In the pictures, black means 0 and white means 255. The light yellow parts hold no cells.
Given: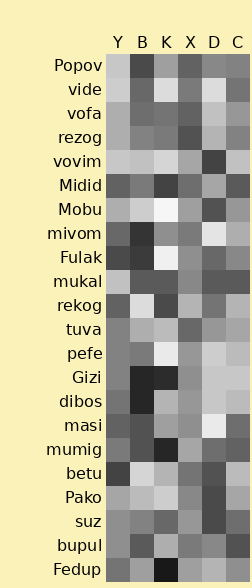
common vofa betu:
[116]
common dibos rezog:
[180]
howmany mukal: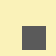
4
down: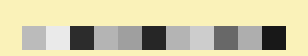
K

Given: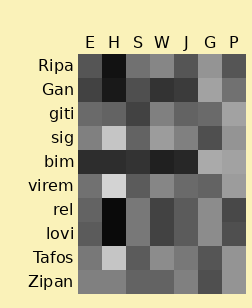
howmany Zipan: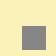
0
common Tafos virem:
[91]

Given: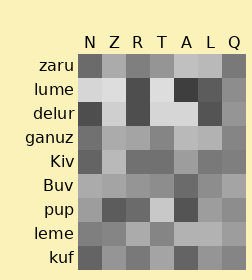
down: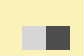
N
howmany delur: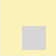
2
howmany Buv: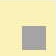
2

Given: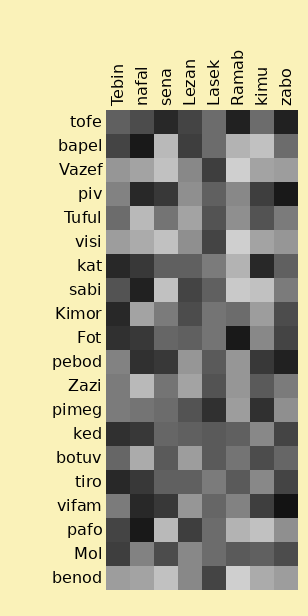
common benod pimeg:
[157]
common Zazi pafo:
[185]

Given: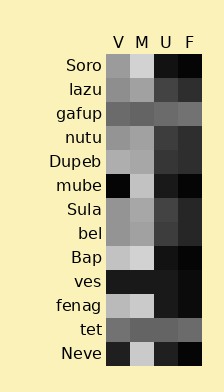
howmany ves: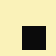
1
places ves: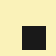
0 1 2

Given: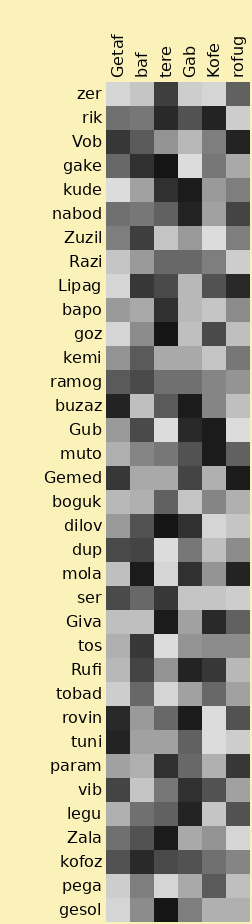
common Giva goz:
[191]
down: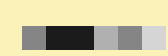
Kofe

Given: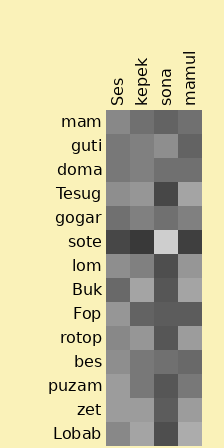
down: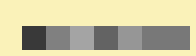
kepek
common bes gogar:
[112]
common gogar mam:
[112]
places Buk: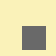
0
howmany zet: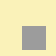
3

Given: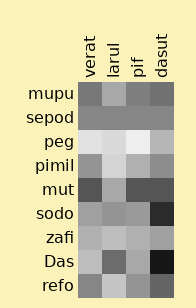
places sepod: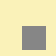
0 1 2 3
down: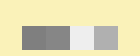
pif
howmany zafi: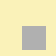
2
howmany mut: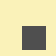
0

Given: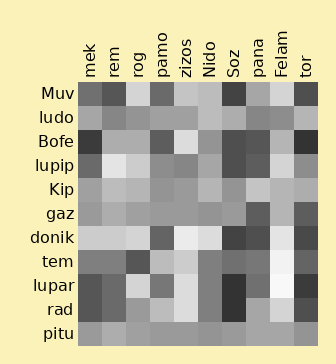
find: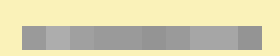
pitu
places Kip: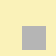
2 5 8
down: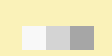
Felam
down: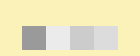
zizos
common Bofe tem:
[86]
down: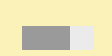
zizos

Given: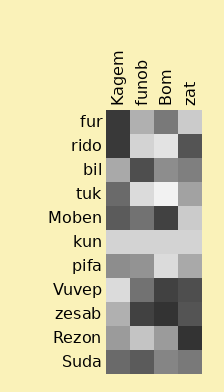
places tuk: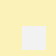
2
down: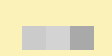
zat
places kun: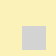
0 1 2 3

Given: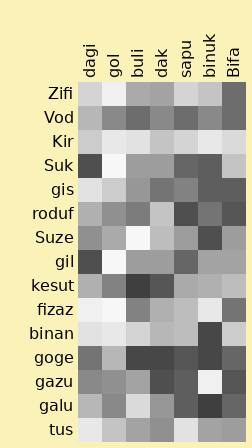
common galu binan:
[183]
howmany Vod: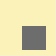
3
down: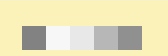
gol
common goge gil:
[102]

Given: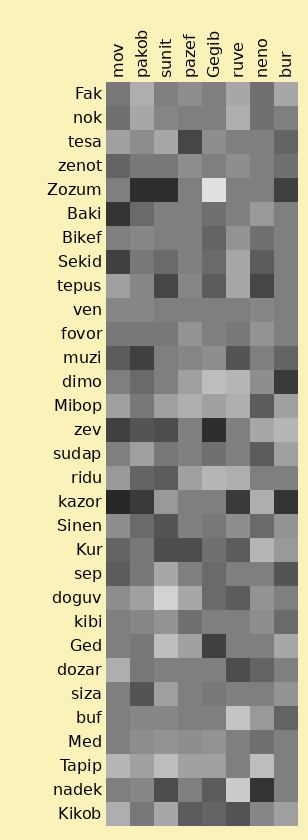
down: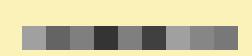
mov
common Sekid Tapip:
[127]
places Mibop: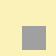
0 2 4 7
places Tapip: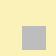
2 6
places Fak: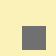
6
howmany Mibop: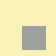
4
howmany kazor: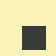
2

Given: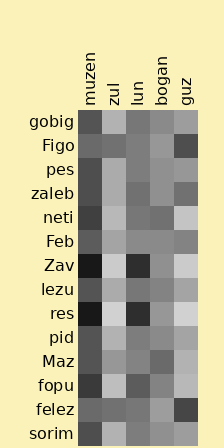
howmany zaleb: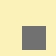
2
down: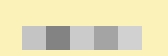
guz

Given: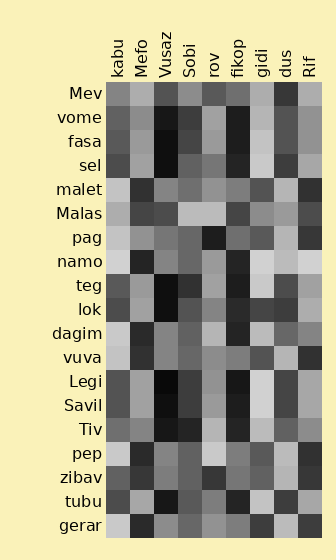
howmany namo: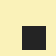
2
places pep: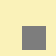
5
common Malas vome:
[140]
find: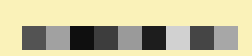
Savil
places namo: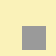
4
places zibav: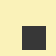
1 4 8

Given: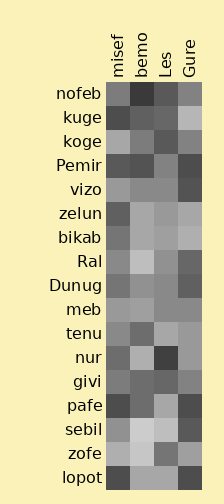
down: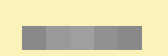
Les
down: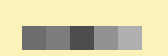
misef
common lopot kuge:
[77]
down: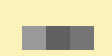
misef
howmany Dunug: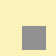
1
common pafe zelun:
[167]

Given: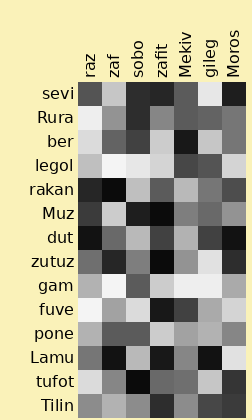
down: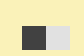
gileg
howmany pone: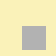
2
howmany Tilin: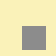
3
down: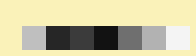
raz
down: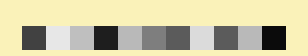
sobo

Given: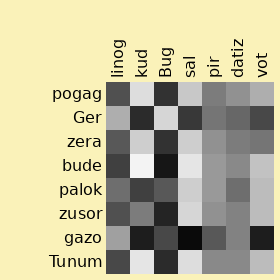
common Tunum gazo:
[72]
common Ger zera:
[117]

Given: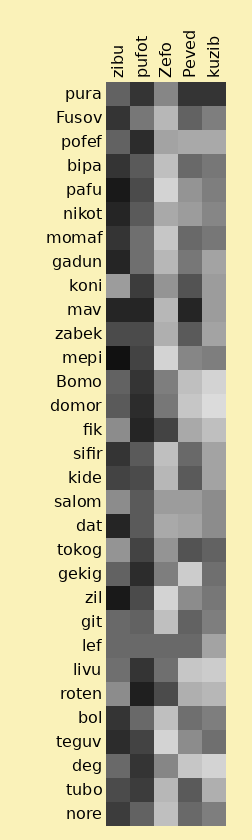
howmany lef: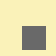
4
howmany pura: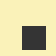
3
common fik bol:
[191]
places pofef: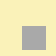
3 4
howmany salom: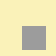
2
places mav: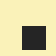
0 1 3
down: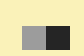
zibu

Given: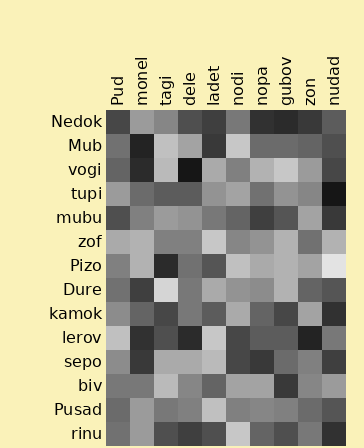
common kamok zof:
[170]
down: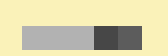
gubov
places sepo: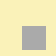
2 3
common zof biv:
[134]

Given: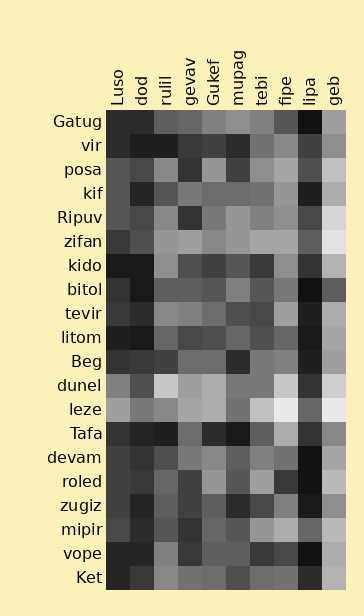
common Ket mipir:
[44]
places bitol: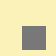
7

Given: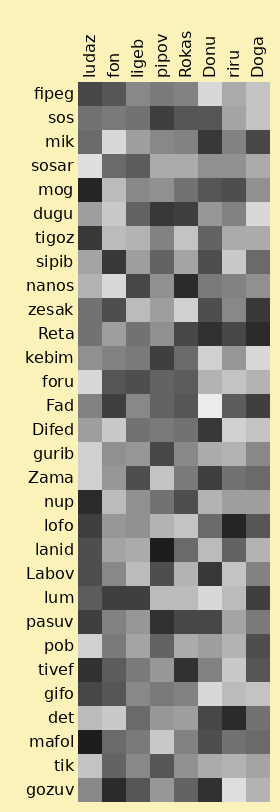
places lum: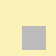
3 4 6
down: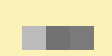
ligeb
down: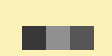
Donu
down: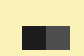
pipov

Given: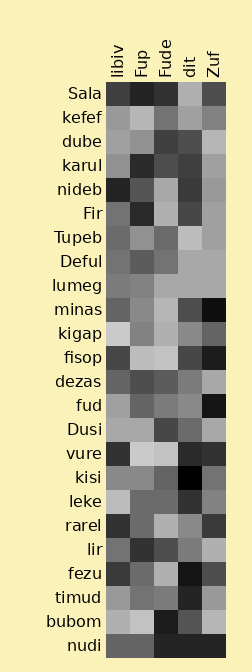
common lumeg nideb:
[168]
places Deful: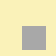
3 4
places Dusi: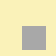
0 1 4
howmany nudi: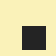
3
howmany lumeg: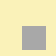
3
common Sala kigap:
[176]
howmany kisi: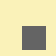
1

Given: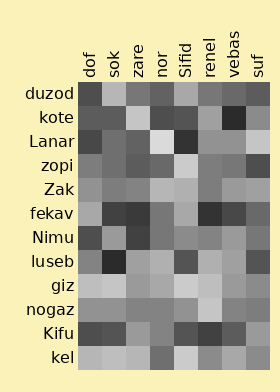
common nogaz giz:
[197]
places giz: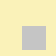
1
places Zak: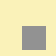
0
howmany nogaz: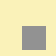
3

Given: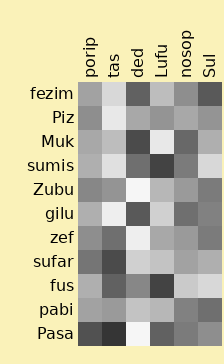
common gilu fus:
[175]
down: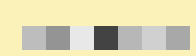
Lufu
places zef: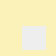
2
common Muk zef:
[168]

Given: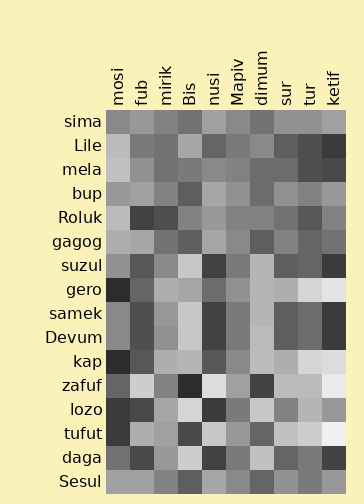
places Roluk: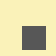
8
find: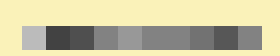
Roluk

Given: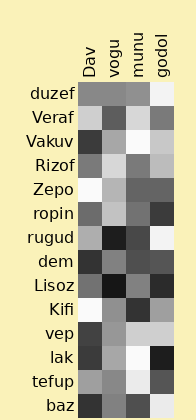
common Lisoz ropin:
[114]
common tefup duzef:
[136]

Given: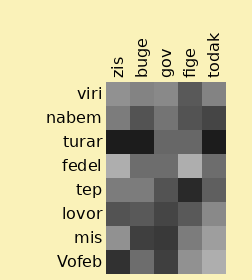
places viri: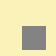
1 4
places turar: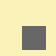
2 3
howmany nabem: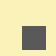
0
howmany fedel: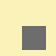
3
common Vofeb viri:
[145]

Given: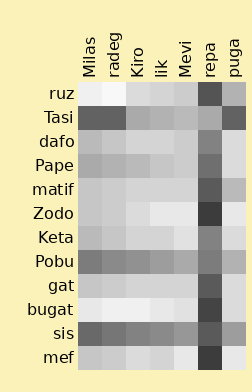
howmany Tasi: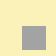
0
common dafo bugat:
[219]

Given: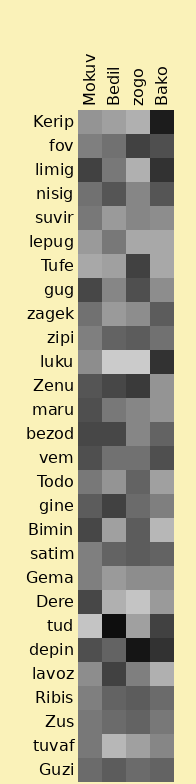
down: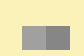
Bedil
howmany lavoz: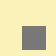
0
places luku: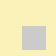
1 2

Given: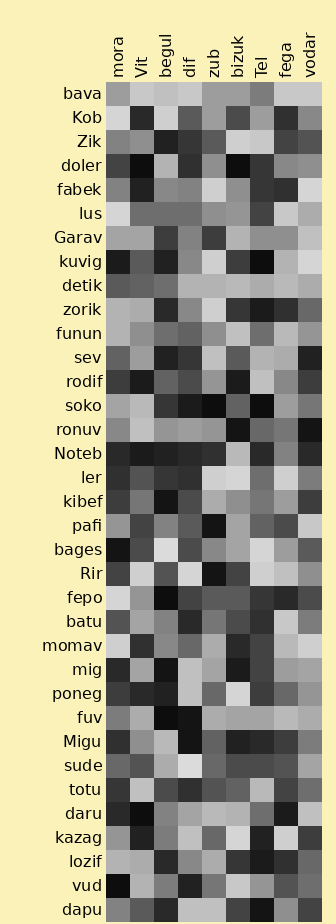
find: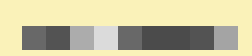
sude
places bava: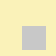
1 3 7 8

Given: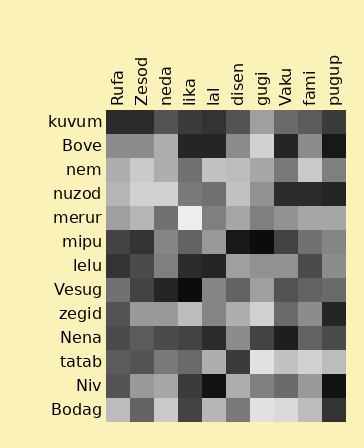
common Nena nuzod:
[43]
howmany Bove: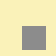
4

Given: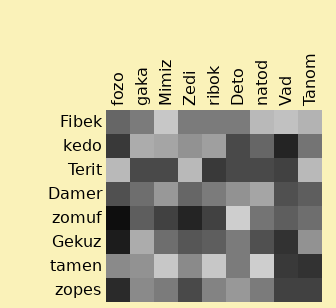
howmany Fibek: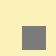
4
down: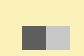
ribok
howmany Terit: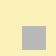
3
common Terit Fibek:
[185]
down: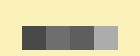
gaka
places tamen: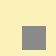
0 3

